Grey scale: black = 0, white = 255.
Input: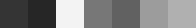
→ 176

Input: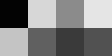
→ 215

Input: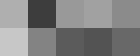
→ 175

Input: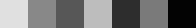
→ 189

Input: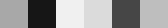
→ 219

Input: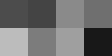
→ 159

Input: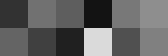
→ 142

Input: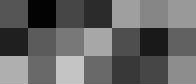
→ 175

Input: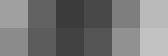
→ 186

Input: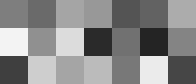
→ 235
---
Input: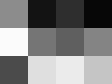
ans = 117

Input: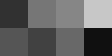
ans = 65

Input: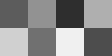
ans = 112

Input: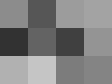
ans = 99

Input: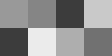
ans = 235

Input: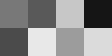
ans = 232

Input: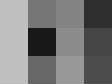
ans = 24

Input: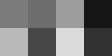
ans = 71
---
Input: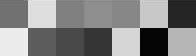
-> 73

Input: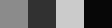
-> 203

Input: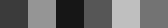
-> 22

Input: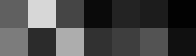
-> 173

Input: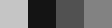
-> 81

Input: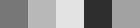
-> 228

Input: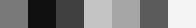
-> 64

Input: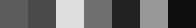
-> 222

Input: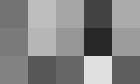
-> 102
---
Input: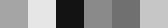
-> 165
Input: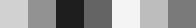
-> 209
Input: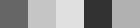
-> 102
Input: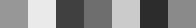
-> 151
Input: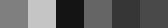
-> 127
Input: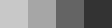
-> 200
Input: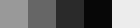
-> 153
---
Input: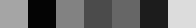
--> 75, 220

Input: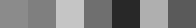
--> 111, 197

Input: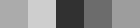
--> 49, 206

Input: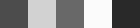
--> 104, 251

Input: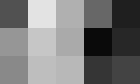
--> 170, 227

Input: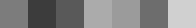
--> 171, 208

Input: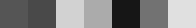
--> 171, 224

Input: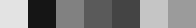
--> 90, 227

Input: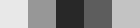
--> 40, 232

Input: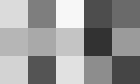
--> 196, 247
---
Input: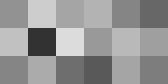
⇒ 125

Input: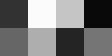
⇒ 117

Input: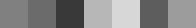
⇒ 156

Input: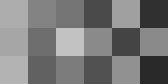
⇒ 41

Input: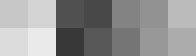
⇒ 172

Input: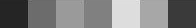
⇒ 58
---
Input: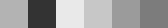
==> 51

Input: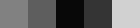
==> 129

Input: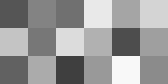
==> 171

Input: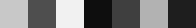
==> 241

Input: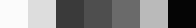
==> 58

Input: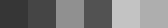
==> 69

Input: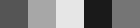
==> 85
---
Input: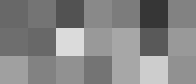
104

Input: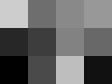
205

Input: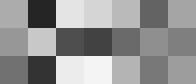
172

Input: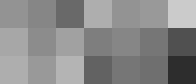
147

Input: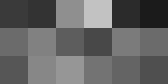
58

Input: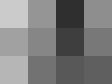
203

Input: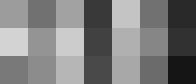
156

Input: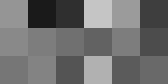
149

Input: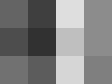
100
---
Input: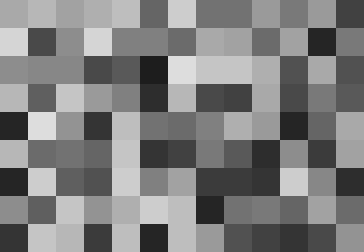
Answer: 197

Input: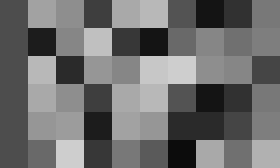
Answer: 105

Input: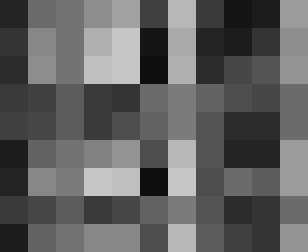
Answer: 99

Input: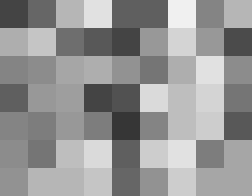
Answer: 182

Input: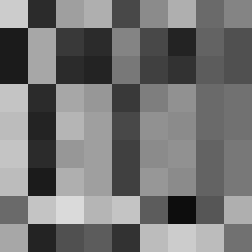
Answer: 35

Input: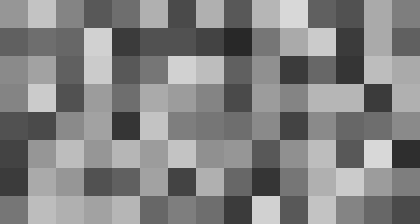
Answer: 189

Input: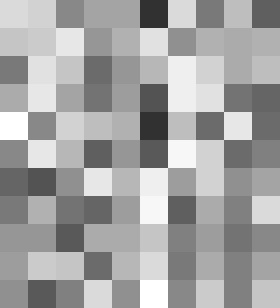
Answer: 89

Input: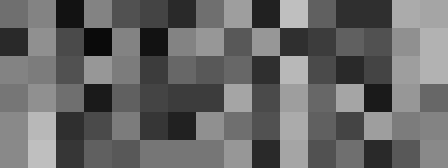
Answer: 191
